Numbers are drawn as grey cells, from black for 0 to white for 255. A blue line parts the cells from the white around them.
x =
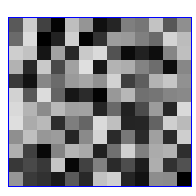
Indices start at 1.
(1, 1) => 89
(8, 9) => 36
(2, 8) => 157
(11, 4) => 198
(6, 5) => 22
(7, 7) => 37
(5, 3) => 135
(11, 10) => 29
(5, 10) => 94
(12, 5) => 90
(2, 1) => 106
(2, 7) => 50
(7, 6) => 162
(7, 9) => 33
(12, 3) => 49
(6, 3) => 220
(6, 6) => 43
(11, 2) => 73
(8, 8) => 191
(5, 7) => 144
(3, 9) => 11
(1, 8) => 37
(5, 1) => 56
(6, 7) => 3
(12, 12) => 139
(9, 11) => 160
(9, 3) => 151
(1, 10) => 118
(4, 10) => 131
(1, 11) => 195
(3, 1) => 206
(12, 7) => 194
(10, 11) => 171
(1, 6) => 149

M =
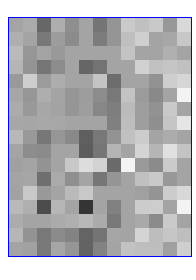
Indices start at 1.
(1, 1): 164
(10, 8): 180
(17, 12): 160
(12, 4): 170
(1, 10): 192
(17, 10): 190
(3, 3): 164
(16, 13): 190
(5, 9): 164
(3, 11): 164
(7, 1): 171
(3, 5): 164
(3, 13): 164
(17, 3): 121
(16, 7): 116
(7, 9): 187
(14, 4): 182
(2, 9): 191
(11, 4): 164
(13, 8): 164
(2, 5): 139
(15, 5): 175
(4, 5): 164
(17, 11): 190
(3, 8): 164
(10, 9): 164
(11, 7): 210
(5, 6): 164
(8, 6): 164
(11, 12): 203
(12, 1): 164
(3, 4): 153
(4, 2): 148
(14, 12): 164
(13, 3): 153
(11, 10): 154
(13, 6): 200
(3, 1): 186

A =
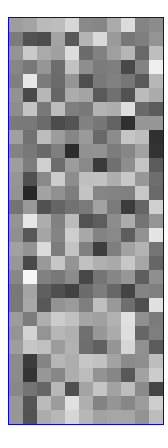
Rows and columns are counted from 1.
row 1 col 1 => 158
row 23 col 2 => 211
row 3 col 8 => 159
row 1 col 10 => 132
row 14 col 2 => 153
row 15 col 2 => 231
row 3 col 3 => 170
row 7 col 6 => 120
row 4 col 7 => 123
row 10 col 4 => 127
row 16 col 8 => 137
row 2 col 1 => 123
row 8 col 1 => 122
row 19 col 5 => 140
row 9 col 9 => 197
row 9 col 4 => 156
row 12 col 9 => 200
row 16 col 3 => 165
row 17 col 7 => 61
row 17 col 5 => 195
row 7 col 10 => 105
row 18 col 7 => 176
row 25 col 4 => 182
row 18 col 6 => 192
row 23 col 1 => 148
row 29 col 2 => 82
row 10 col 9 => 134
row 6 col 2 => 73
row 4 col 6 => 142
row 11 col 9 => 142
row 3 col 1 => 148
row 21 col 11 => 225
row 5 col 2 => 231
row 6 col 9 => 82
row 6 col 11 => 171
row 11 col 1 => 158
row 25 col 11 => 189
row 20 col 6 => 108
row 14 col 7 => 162

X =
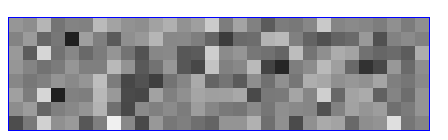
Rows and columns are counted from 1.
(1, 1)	150
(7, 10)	138
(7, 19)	118
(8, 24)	163
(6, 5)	129
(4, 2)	132
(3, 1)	153
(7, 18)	138
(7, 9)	72
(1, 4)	116
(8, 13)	127
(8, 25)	105
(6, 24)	104
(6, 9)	74
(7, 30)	148
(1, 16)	125
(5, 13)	134
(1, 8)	163
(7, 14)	157
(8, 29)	118
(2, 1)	131
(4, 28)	152
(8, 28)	223
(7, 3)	101
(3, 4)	114
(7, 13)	124
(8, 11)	152
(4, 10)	89
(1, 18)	129
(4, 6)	127
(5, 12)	115
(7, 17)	117
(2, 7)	127
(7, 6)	148
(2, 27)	80
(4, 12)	151
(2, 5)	31
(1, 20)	124

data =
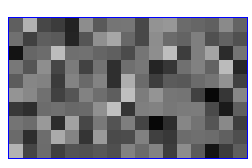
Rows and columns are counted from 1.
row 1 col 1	95
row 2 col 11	141
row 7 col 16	26
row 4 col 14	129
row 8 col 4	44
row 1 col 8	117
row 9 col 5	132
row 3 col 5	111
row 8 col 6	71
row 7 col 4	112
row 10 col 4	63
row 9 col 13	108
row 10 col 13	141
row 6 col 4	65
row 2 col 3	94
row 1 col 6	141
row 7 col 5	104
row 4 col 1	120
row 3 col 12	190
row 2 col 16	98
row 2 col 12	107
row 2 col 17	80
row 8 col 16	137
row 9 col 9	76
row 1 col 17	100
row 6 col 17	135
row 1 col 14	102
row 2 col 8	167
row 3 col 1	19
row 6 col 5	85
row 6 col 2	136
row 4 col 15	99
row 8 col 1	116
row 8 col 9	126
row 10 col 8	79

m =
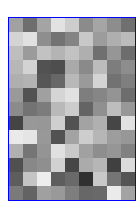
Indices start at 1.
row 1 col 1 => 161
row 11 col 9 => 219
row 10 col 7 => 142
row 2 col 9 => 187
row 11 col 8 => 64
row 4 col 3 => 82
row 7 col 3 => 124
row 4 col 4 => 78
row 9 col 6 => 205
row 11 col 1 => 80
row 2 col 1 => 212
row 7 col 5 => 204
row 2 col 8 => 175
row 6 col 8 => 148
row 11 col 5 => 70
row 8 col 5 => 82
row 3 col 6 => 175
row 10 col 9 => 129
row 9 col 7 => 182
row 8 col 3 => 151
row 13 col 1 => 122
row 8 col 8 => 70
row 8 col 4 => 207
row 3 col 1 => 190
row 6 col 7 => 134
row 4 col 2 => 211
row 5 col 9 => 127
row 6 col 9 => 109
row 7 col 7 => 144
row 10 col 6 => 161
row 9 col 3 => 152
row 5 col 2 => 179
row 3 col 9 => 109

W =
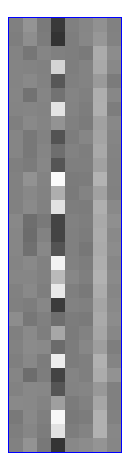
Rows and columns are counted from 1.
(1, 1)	128
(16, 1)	134
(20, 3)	126
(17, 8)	140
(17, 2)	112
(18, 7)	174
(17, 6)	119
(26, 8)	146
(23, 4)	167
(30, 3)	124
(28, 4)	159
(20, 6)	121
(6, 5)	132
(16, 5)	128
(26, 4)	67
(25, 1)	127
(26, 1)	133
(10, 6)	126
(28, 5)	123
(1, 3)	122
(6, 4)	114
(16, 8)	137
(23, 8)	135
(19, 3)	129
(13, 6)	131
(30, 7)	177
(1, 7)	145
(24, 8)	126
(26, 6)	127
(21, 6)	128
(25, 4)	237
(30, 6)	131
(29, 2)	137
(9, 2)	120
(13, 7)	161
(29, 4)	247
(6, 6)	128
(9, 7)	164
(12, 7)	179
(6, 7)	174

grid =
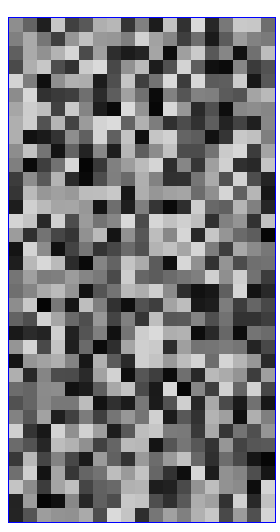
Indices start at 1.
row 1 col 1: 142
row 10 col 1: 141
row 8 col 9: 99
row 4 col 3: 199
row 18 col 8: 99
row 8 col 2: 206
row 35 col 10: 195
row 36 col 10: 46
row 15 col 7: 115
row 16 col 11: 189
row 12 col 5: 42
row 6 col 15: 127
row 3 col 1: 95
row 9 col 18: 192
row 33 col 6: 101
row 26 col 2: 40
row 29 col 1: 130
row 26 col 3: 133
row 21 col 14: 24
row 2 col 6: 193
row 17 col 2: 212
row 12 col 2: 141
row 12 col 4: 180
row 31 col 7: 65
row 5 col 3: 15
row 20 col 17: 213
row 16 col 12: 135
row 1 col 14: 217
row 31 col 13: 118
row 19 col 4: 127
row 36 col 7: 77
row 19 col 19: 60
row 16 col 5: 53
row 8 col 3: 82
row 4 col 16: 11
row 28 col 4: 120
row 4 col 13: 211
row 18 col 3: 216
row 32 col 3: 69

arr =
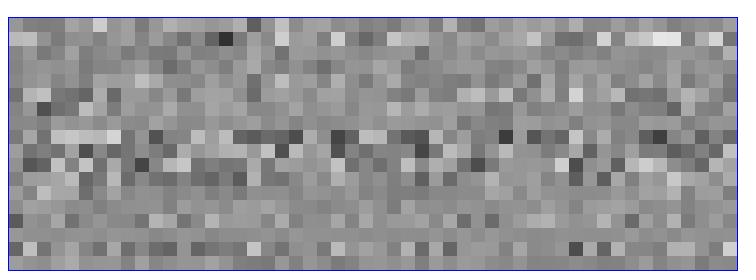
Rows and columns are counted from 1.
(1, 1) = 151
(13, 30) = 123
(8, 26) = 153
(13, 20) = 143
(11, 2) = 86
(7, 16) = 156
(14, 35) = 138
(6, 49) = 179
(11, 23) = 154
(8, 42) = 146
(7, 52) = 161
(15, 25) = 131
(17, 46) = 134
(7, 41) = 157
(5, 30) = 129
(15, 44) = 147
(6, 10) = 154
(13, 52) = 126
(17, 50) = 147
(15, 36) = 143
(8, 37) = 158
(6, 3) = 192
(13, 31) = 136
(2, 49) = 126
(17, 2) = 191
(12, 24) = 175
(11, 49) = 126
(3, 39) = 132
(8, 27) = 144
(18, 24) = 123
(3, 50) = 144
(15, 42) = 149
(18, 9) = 131
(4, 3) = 149
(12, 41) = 94
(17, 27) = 152
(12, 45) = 128
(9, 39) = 116
